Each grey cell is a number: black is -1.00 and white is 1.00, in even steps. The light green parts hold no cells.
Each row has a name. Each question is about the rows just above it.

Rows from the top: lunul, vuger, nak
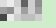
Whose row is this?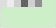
lunul
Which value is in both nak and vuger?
0.62
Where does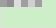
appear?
vuger

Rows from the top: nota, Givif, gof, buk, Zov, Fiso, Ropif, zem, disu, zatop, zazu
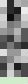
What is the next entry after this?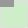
0.65
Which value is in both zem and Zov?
0.19
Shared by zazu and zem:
0.65

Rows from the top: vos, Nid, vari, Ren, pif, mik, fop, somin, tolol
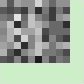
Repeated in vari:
-0.18
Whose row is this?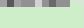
vos
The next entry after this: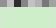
0.39
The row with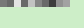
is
vari
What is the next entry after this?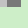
-0.18
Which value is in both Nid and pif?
-0.42
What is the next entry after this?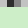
0.39

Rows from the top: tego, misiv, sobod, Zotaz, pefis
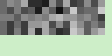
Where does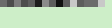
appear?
misiv

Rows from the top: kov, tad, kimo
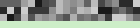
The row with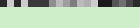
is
tad
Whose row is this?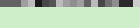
kov
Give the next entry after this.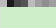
-0.23

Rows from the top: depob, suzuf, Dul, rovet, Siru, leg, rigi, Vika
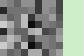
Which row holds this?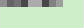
Vika
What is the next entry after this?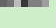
-0.32
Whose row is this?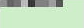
Dul
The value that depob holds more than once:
0.13

